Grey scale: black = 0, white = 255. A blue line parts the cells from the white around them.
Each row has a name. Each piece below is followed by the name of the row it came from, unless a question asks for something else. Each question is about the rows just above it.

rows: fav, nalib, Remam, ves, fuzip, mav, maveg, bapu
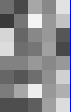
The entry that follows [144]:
[208]
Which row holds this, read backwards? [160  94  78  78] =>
bapu

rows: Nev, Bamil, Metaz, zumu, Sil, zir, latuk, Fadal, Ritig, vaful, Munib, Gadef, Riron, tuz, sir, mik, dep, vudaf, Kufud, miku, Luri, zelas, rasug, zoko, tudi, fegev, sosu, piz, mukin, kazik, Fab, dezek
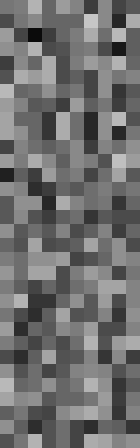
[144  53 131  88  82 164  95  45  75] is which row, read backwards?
rasug
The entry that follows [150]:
[110]

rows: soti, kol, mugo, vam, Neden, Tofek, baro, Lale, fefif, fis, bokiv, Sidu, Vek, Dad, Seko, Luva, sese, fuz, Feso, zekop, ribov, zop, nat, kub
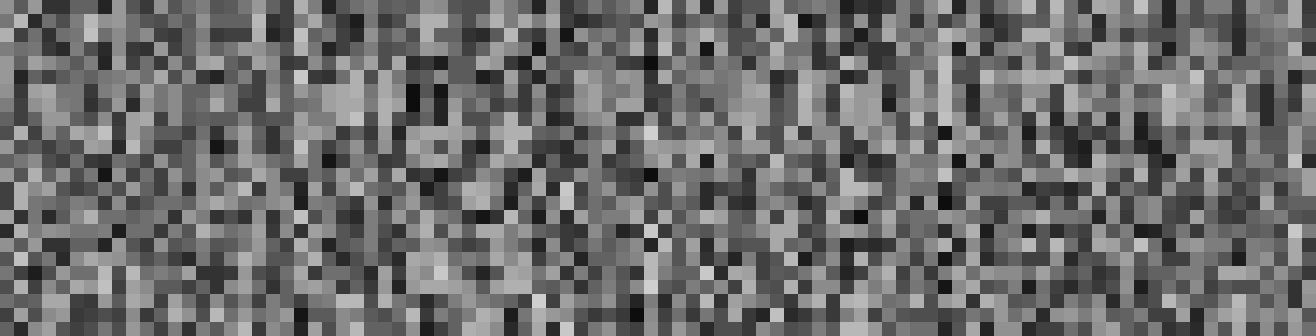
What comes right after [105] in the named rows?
[78]
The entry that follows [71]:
[64]
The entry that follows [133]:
[184]
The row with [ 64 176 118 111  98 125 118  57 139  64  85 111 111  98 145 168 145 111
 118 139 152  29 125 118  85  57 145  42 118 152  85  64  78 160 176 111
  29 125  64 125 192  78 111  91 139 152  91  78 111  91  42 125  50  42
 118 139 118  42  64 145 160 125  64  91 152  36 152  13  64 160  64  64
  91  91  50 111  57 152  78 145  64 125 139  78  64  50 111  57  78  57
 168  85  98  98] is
Seko
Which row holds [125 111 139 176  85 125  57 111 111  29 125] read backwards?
sese

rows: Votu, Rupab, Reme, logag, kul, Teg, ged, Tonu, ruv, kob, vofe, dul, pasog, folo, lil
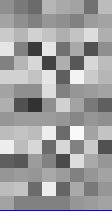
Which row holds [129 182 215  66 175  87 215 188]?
kul
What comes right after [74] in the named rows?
[221]
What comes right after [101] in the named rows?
[169]
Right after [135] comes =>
[150]

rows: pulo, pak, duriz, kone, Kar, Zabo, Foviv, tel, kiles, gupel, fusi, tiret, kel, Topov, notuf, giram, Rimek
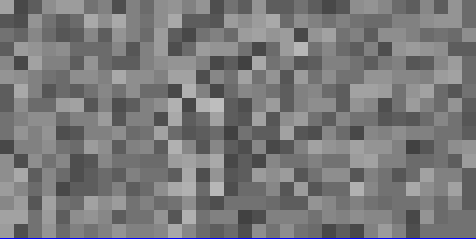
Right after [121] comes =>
[129]
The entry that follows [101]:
[135]
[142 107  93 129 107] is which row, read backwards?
Topov
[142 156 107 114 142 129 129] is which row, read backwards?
fusi

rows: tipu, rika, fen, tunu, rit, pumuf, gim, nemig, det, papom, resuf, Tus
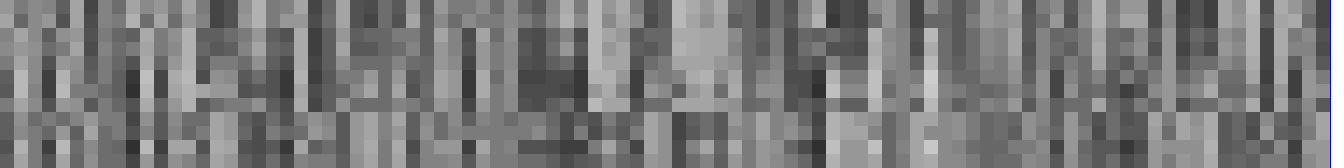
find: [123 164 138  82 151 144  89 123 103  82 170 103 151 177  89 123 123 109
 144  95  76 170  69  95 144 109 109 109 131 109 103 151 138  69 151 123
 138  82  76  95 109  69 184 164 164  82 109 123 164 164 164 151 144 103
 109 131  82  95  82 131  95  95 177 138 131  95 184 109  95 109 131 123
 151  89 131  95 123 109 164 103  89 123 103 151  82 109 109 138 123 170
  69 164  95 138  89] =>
rit
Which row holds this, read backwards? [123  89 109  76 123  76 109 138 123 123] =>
papom
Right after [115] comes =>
[69]
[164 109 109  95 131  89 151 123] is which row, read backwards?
nemig
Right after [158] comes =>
[109]

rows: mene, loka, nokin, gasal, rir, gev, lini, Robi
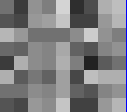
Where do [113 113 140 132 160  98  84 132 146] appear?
lini
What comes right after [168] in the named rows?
[98]
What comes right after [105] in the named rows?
[98]

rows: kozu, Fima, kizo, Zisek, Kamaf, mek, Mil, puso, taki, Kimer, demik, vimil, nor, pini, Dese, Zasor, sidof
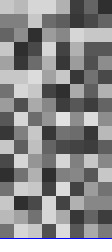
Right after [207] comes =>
[199]
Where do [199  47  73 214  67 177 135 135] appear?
Dese
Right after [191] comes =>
[100]

